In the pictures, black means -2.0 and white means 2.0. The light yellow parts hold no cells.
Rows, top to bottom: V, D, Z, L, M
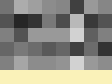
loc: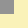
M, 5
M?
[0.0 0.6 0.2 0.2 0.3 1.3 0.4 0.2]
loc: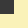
D, 7
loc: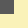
L, 4

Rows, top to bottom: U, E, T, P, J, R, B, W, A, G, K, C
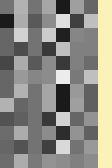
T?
[-0.4  1.3 -0.2  1.2 -1.5  0.1  0.0]
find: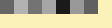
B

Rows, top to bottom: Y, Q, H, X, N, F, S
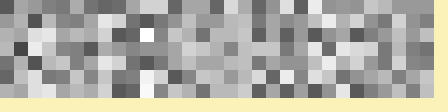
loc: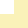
H, 11
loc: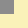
Q, 21
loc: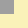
S, 22
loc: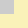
S, 18
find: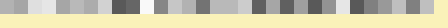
S
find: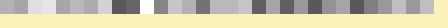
H

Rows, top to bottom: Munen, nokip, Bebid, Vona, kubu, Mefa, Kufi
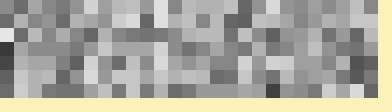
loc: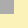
Bebid, 5
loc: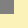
kubu, 5
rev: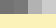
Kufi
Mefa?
[-0.5  1.1  0.8  0.9 -0.4  0.3  1.4  0.4  1.1  1.1  0.6  1.1  0.8  1.0
  0.9 -0.3 -0.2  1.1  0.2 -0.2  0.9  0.3  0.5  0.6 -0.1 -0.6 -0.1]

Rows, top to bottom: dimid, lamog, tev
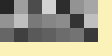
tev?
[-0.4 -1.0 -0.6 -0.5 -0.3 -0.2 -1.1]
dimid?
[-1.4  0.5 -0.8  1.3 -1.3  0.3  0.6]
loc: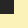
dimid, 1

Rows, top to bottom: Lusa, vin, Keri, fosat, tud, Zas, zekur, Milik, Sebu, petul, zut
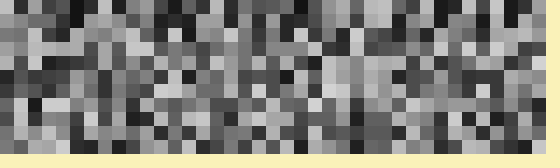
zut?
[-0.1 -0.5  0.7  0.6  1.2 -1.3 -1.4  0.0 -1.5 -0.9  0.3  0.6 -0.5  1.0
 -1.3 -0.9 -0.1 -1.0  0.7 -0.7  0.9 -1.5  0.7  0.3 -0.2 -1.5 -0.4 -0.5
  0.9  0.0  0.3 -1.3 -0.8  0.9  0.8 -0.8 -1.2 -1.5  1.1]
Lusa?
[ 1.0 -1.3  0.5 -1.0 -0.7 -1.7 -1.3  1.0 -1.5  0.0  0.4 -0.9 -1.6 -0.5
 -1.2  0.9 -1.3 -0.2 -0.7 -0.6 -0.3 -1.7 -0.7  0.3  0.7 -0.4  0.9  1.0
 -0.4 -1.0  0.9 -1.6 -1.4  1.0 -0.9  1.1 -1.6 -1.2  0.5]
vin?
[ 0.4  0.1 -0.3 -0.3 -1.2 -1.7  0.4  0.6  0.2 -0.7  0.0 -1.5 -1.3 -1.5
  0.5  0.5 -1.4  0.3 -1.3  0.4 -1.4 -1.3 -0.8  0.1  0.5 -1.0  0.7  0.9
 -1.5  0.1  0.5 -1.6  0.1  0.0 -1.6  0.8 -1.6  0.7  0.0]

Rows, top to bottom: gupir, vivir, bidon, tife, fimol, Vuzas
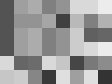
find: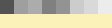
tife
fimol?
[ 1.4 -0.4 -0.3  1.4  1.1 -0.9 -0.1  0.2]
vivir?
[-0.7  0.3  0.3  0.6 -1.0  0.9  0.0  0.8]
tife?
[-0.7  0.5  0.7  0.0  0.3  1.2  1.4  1.7]
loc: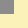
fimol, 8

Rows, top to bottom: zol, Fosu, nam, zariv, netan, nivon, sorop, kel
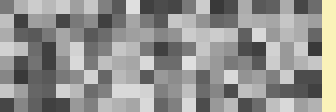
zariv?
[ 1.3  1.0 -0.3 -1.0  0.6  1.3 -0.3  0.0  1.1  0.9 -0.1 -1.0 -0.5 -0.1
  1.1  0.5  0.3 -0.8 -1.0  1.3  0.4  1.2 -1.1]
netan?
[ 0.5 -0.8 -0.2 -1.0  0.2  1.4 -0.1  1.0  0.7  0.6  1.4 -0.3 -0.3  1.5
  0.8  0.4 -0.1  0.1 -0.6  1.2  0.4  0.8  1.1]
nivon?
[ 0.1 -1.1 -0.5 -0.6 -0.1  0.2  1.3 -0.4  0.9  0.7 -0.6  0.4  0.2  0.5
 -0.5  0.4  1.4  0.3  0.5  0.0  1.2 -0.8 -0.8]
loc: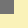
netan, 3
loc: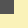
sorop, 22

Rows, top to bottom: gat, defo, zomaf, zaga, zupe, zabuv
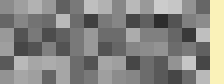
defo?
[-0.4  0.1 -0.2 -0.3  0.9 -0.3 -1.0 -0.1  0.1 -0.9 -0.5 -1.3 -0.7  0.0
  0.2]
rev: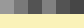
zaga
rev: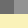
zaga
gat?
[ 0.2  0.5  0.8  0.4 -0.5 -0.1  1.0  0.8  0.1  0.9  0.4  1.2  1.1  0.3
 -0.4]
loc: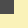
zomaf, 4
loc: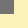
defo, 3

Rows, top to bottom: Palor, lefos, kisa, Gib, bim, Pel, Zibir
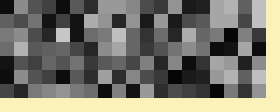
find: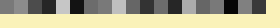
kisa
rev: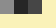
Gib
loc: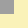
Pel, 8
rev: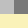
kisa
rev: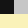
kisa
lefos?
[-0.5 -0.8 -0.2 -1.7 -1.0 -1.7  0.7  0.3 -1.4  0.3 -1.6  0.4 -1.6 -0.8
 -0.6  0.6  0.6 -0.9  1.0]

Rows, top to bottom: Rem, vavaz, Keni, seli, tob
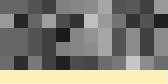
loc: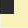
tob, 2
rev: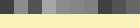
seli
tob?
[-0.3 -1.3 -0.1 -1.0 -1.5 -0.8 -0.9 -0.3 -0.1  1.1  0.2 -0.3]
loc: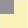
Keni, 7

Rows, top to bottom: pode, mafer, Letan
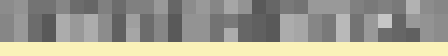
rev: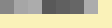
Letan
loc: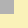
pode, 30
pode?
[ 0.2  0.3 -0.2 -0.2  0.1 -0.3 -0.4  0.0 -0.3  0.0  0.0  0.4 -0.4  0.2
  0.4  0.1  0.6  0.3 -0.6 -0.4 -0.1 -0.2  0.4  0.4  0.4  0.0 -0.1  0.0
 -0.1  0.8  0.2  0.1]
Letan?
[ 0.1  0.4 -0.3 -0.6  0.7  0.4  0.7  0.2 -0.5  0.6 -0.3  0.1 -0.6  0.3
  0.3 -0.2  0.7 -0.4 -0.5 -0.6  0.7  0.6  0.1 -0.1  0.9 -0.2  0.4 -0.3
 -0.4 -0.5  0.3  0.2]
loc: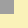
mafer, 10

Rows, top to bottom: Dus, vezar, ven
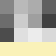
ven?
[-0.8  1.5  1.7  1.4]
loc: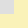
ven, 2
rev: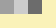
vezar
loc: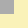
Dus, 3

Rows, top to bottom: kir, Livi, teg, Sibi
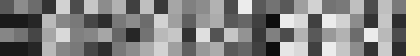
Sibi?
[-1.6 -1.6 -1.4  0.9  0.1 -0.1 -0.9 -1.3 -0.1  0.2  0.7  1.3  0.5 -0.5
  0.4  0.7 -0.6 -0.4 -1.0 -1.8  1.6  1.4 -1.0  1.7  1.1  0.2 -1.2  1.2
 -1.3]
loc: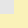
Sibi, 21
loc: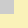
Sibi, 28

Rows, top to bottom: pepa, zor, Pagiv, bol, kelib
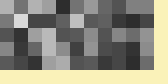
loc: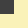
bol, 6
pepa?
[ 0.8 -0.2  0.8  0.5 -1.3 -0.2  0.4 -0.4 -0.7  0.0  0.0]
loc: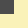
bol, 8
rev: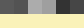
kelib

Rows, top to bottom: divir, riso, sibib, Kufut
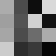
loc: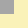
sibib, 1
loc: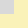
divir, 4
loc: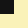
riso, 4
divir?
[ 0.7 -0.8 -1.8  1.4]
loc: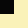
Kufut, 4

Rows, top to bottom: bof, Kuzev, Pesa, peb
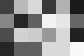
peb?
[-1.4 -0.5 -0.5  1.4  1.4  1.9]
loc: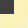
bof, 1
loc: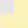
Kuzev, 5
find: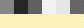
Kuzev
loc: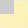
Pesa, 3
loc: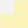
Kuzev, 4
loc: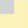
Pesa, 2

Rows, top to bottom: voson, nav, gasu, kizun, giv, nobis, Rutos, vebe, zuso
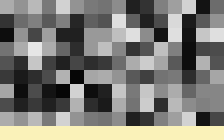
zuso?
[ 0.7  0.3  0.9 -0.1  1.3  0.3 -0.1 -0.2  0.2 -1.5 -1.2  0.0  0.5  1.3
 -1.7 -0.9]
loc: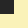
nav, 6
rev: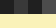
vebe
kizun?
[-0.2  0.7  1.6  0.7 -0.4 -1.3  0.4  1.0  0.1 -1.2 -0.7  1.0  0.0 -1.8
 -0.9 -0.8]
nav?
[-1.2 -0.3  0.0 -0.6  0.0 -1.4 -0.5 -0.7  1.5 -0.5 -1.5 -0.8  1.4 -1.6
 -0.6  0.3]

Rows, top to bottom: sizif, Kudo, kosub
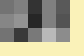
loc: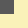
sizif, 5
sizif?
[-0.2  0.0 -1.2  0.0 -0.6]
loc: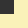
sizif, 3
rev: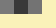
kosub
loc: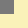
kosub, 3
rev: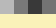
kosub

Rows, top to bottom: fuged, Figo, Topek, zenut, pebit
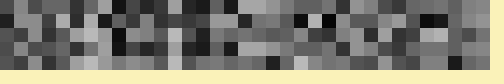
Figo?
[-1.5  0.2  0.2 -1.0  0.7 -1.3  0.7 -1.6 -0.5 -1.1  0.0 -1.2 -0.9 -1.1
 -0.9  0.4  0.4 -1.4 -0.2 -0.1 -0.6 -1.8  0.8 -1.9  0.2 -0.6 -0.6  0.1
  0.4 -0.7 -1.8 -1.6 -0.4  0.1  0.3]
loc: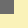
fuged, 31
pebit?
[-0.7 -1.0  0.2 -1.2 -0.6  0.5  0.9  0.4 -0.1  0.2  0.0 -0.6  0.9 -0.7
 -0.2 -0.1 -0.4 -0.2 -0.4 -1.5 -0.4  0.9  0.1 -0.2 -0.1 -0.7 -0.8  0.3
 -0.7 -0.9  0.0  0.0 -1.6 -0.4 -0.2]
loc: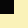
Figo, 24

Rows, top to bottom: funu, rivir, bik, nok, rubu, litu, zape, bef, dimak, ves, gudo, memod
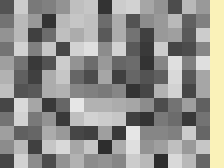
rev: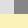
rubu
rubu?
[ 0.5 -0.2 -1.1 -0.7  1.2  0.3 -0.3  0.4 -0.4 -0.3 -1.2  0.1  1.5  0.0
  1.5]

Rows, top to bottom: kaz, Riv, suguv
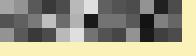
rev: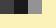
suguv
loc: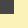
suguv, 9
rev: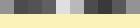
kaz
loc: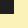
kaz, 12
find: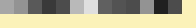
kaz
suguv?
[ 0.3 -0.6 -1.1 -0.8  0.9  1.5 -0.2 -0.7 -0.9  0.3 -1.6 -1.0 -0.8]

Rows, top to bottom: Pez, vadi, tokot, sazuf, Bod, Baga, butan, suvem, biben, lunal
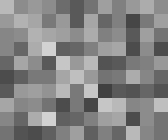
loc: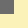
Pez, 5
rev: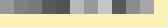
Bod
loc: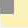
butan, 4

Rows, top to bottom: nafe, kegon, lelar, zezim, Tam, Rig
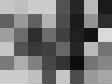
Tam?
[-0.1  0.7  0.0 -0.9 -1.2 -1.8 -0.2  0.1]
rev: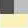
Rig
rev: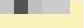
Rig
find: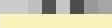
Rig
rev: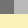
zezim
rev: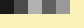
kegon

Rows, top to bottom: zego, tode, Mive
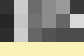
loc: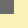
zego, 3
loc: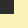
Mive, 1
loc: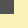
Mive, 4
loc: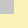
tode, 2

